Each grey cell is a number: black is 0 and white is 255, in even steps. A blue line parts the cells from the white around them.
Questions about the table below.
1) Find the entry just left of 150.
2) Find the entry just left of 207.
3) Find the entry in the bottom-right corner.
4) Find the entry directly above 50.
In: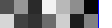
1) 80
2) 108
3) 130
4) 42

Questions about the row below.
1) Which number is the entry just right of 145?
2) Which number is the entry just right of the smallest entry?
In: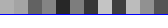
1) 84
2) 125

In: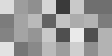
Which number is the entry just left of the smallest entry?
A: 213
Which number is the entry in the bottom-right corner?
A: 179
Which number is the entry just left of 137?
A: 118
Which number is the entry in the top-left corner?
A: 220
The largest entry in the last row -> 226
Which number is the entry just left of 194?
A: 98
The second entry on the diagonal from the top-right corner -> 179
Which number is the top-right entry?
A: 111
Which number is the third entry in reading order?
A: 143
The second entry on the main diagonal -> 164

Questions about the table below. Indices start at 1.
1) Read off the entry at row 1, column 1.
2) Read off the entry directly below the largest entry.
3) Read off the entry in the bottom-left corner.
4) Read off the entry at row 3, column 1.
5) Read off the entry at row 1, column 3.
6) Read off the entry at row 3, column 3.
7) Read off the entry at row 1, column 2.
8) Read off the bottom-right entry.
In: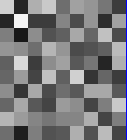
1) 208
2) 24
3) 110
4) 126
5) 175
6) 141
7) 37
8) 68

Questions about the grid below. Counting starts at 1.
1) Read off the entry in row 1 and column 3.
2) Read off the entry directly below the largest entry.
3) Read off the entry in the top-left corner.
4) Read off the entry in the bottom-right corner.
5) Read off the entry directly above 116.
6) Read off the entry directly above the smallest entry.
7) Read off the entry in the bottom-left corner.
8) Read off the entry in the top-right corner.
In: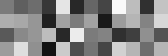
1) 109
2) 156
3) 123
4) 181
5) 123
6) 189
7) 156
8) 195

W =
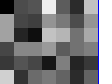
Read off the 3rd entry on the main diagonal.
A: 14
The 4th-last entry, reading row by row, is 121
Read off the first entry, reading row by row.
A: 1
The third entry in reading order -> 84
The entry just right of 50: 107
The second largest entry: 208
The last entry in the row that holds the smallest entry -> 194
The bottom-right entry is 99
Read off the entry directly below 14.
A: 135
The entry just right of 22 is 127
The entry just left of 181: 194
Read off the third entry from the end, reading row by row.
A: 99

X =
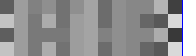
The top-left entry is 94
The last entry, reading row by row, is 217
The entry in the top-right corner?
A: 64
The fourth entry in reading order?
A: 143
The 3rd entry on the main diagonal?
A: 121
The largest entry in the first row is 180
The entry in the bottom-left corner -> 195
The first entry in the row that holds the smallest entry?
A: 94
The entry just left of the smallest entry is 172
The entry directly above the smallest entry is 217
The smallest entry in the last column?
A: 57
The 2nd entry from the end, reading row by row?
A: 88
